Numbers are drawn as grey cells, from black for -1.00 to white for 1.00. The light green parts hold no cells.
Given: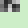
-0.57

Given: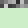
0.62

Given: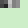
-0.70

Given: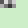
-0.09

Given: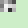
0.92

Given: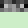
0.48

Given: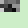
-0.42
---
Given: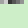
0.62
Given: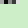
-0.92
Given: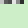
-0.28
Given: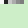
-0.71
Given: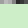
0.47
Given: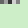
0.28
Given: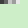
-0.20
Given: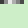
0.12
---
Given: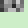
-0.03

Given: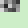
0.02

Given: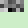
0.67

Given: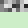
-0.04

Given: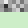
-0.18

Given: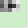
0.20

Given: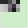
0.48

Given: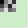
0.74

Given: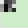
-0.91
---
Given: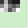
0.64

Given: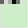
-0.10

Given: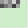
0.28

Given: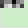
0.45

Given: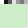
0.43

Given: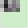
0.37

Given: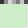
0.31
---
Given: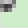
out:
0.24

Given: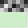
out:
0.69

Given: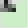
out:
0.04

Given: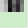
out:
0.60

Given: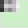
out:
-0.62

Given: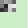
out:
-0.62

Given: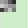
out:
-0.54

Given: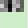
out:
0.08

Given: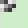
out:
0.60
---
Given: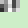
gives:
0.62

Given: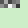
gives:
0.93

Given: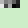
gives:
0.32

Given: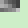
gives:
0.04

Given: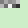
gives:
0.90

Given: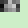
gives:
0.34

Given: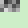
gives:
0.25

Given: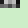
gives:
-0.43
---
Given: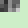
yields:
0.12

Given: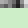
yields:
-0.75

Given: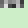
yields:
-0.65

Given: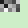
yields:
0.48

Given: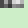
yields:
0.10

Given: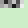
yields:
-0.81

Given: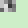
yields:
0.76
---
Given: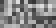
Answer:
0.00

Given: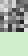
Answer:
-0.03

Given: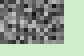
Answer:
-0.23

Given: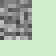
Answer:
-0.33

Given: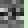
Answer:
-0.23
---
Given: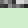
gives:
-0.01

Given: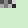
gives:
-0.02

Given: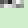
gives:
0.47

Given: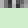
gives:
-0.58

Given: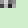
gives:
0.43

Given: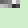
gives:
0.17

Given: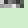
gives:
0.80

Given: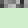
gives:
-0.15
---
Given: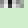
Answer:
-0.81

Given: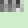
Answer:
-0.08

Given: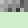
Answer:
0.02

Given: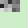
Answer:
0.39

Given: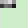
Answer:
0.72

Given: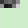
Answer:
-0.14
